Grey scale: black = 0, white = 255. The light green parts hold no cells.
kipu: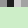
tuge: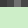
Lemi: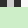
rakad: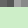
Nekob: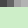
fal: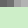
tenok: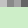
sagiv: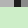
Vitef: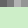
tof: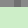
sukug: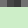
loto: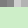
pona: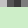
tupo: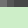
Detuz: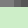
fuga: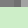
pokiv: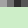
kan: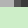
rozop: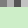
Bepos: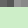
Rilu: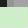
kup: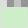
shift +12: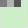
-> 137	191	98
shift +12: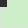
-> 59
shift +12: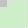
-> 206
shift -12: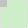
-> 182
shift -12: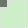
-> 101

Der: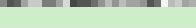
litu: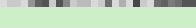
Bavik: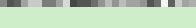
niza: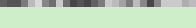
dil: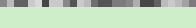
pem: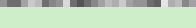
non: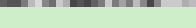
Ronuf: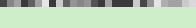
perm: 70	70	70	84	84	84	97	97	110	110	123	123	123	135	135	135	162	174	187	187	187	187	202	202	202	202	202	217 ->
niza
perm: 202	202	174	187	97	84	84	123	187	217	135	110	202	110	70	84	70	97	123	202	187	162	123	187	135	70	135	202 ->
niza

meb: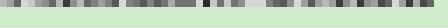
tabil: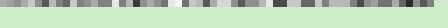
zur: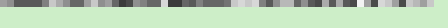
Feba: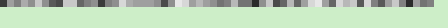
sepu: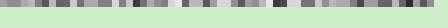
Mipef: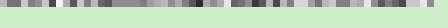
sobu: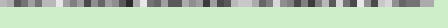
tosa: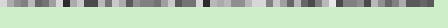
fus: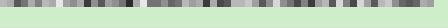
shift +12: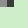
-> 155	71
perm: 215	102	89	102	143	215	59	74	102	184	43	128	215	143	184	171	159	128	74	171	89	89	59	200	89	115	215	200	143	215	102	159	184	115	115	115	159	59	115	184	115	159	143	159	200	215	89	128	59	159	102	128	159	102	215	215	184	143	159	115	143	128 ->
meb
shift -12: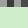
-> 147	47	147	62
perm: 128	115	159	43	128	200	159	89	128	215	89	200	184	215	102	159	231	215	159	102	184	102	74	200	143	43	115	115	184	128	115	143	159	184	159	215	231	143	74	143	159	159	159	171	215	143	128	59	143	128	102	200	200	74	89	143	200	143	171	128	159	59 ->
Feba
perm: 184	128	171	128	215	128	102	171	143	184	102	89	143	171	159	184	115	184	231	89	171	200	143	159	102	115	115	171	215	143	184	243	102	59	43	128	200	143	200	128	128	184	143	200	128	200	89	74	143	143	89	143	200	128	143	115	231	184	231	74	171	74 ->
tabil

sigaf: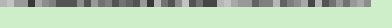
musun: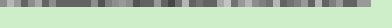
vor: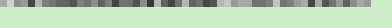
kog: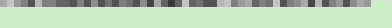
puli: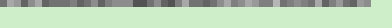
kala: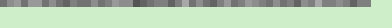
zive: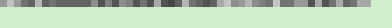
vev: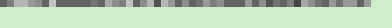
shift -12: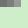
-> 102	115	141
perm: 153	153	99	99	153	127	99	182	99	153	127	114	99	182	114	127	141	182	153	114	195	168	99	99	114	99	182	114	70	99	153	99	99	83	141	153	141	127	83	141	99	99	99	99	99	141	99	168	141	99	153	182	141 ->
musun
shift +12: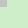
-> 207
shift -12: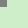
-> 115
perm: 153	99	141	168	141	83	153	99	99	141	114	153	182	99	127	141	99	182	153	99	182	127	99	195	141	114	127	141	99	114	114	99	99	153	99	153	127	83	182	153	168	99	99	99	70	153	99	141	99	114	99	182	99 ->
musun
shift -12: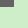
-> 87	87

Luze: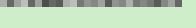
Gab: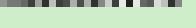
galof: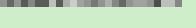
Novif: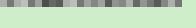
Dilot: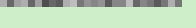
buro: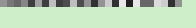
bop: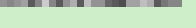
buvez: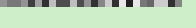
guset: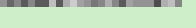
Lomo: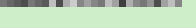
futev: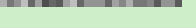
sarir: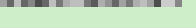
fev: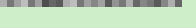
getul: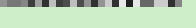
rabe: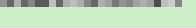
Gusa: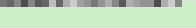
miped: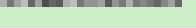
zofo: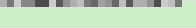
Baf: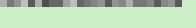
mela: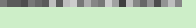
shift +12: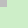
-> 202
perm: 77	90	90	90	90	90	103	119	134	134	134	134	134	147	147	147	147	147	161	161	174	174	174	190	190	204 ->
guset
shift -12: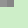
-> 135	122
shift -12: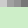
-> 192	149	135	107

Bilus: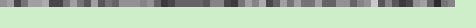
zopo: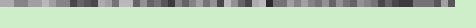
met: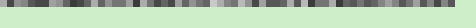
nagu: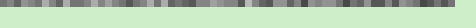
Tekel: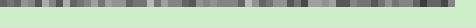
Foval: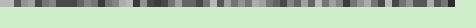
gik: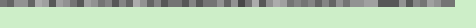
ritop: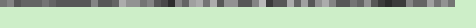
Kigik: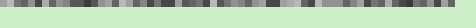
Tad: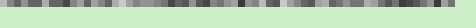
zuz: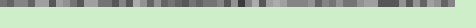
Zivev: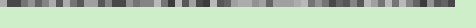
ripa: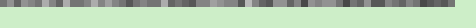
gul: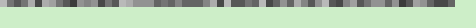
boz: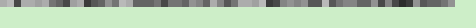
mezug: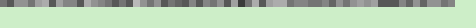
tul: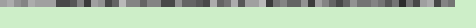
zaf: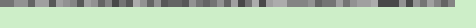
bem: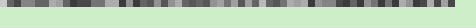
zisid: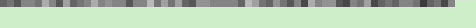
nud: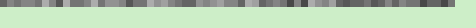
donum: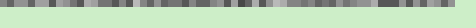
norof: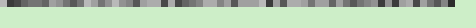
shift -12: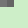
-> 104	88
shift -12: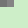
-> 104	120
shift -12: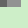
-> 88	134	134
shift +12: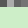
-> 99	184	112	128
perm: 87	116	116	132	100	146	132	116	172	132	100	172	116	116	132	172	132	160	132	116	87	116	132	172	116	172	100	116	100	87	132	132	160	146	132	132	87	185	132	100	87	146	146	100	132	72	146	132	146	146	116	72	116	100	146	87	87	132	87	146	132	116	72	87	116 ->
nagu
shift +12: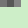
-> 128	99	144

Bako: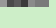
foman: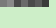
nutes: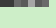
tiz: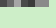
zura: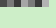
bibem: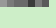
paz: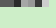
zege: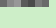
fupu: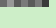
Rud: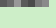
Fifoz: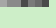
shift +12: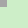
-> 178
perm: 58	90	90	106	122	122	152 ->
fupu
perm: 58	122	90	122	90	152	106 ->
fupu
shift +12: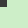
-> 70
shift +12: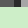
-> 102	102	55	178
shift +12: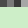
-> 86	134	70	178

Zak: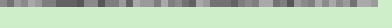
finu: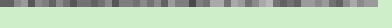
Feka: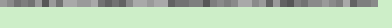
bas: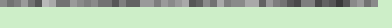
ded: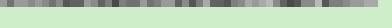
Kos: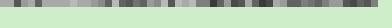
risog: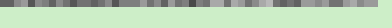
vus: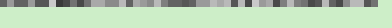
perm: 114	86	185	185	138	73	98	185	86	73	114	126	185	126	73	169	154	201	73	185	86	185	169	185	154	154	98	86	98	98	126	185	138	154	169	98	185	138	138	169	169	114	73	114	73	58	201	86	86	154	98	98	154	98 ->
vus
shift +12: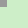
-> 166
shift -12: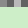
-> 126	86	173	86
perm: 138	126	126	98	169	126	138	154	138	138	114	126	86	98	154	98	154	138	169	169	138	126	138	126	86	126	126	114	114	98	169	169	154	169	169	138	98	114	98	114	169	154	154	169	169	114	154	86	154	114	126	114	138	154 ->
Feka
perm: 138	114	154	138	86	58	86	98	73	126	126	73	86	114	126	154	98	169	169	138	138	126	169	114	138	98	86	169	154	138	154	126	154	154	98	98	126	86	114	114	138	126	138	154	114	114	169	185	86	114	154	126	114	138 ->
bas
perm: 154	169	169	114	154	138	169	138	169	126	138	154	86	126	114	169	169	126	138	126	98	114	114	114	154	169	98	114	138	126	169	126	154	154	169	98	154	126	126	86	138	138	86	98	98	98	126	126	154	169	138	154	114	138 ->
Zak
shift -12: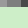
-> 142	114	114	61

